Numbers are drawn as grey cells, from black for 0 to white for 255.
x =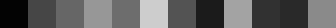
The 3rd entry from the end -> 49
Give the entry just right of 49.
41
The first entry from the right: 138
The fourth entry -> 151

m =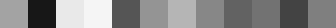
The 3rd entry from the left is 233
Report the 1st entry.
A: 163
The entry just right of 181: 135

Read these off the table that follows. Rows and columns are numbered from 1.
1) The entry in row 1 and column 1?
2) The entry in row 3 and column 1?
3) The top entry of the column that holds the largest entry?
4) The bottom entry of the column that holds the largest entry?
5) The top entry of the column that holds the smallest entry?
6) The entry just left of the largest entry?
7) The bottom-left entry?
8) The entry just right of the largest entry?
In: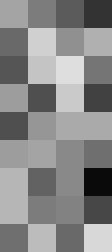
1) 164
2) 85
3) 91
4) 105
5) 51
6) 196
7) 111
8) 117

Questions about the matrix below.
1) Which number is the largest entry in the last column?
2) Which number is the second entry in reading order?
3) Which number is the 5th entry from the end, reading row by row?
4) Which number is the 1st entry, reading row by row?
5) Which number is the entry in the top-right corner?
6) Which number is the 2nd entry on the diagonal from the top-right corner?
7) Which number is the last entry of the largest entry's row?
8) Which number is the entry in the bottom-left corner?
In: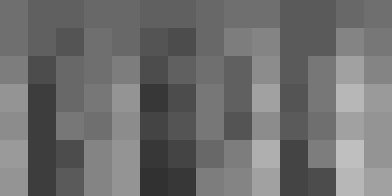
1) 161
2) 96
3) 161
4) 111
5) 111
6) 132
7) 148
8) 148

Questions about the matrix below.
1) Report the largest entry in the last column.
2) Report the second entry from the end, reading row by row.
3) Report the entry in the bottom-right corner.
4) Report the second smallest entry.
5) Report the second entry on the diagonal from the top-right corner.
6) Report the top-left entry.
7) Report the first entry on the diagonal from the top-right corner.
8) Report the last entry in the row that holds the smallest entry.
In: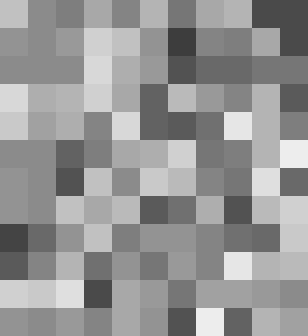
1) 237
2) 180
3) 161
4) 68
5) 168
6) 193
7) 74
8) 74

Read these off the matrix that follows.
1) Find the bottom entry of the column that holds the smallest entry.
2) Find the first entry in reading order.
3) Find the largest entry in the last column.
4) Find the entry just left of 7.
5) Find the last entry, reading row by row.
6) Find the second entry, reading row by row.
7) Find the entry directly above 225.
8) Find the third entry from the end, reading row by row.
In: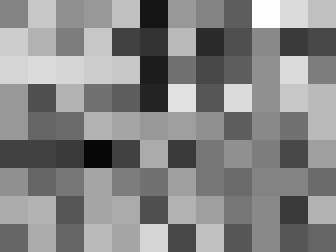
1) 186
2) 131
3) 192
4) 58
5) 101
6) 199
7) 113
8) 137

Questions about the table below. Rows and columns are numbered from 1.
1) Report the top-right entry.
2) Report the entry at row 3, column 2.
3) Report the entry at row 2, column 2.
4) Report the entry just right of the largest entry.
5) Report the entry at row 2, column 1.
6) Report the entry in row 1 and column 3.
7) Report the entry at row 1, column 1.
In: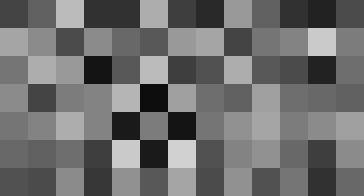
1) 75
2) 173
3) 139
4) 81
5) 165
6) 187
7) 68

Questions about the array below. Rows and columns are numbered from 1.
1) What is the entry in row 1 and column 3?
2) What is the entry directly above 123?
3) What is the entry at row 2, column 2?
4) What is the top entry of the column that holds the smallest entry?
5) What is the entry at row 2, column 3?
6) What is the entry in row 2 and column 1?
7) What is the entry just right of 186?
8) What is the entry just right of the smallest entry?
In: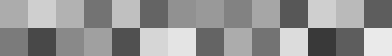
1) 178
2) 172
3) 72
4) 207
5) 137
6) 123
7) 93
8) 93

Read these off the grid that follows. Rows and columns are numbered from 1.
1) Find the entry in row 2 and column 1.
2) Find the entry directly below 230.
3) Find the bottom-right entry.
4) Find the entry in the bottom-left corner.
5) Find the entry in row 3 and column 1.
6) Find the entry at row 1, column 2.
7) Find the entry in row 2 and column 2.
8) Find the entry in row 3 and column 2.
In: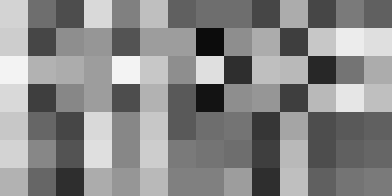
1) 205
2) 89
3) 122
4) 178
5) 243
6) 110
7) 70
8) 178

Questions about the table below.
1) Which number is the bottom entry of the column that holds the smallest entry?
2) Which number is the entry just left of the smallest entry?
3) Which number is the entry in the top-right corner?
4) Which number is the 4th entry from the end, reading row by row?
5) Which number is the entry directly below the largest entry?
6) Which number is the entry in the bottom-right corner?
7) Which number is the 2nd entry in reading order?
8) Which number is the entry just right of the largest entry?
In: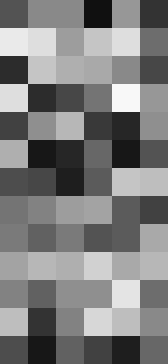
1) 65
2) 137
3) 51
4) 97
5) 38
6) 103
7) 137
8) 151
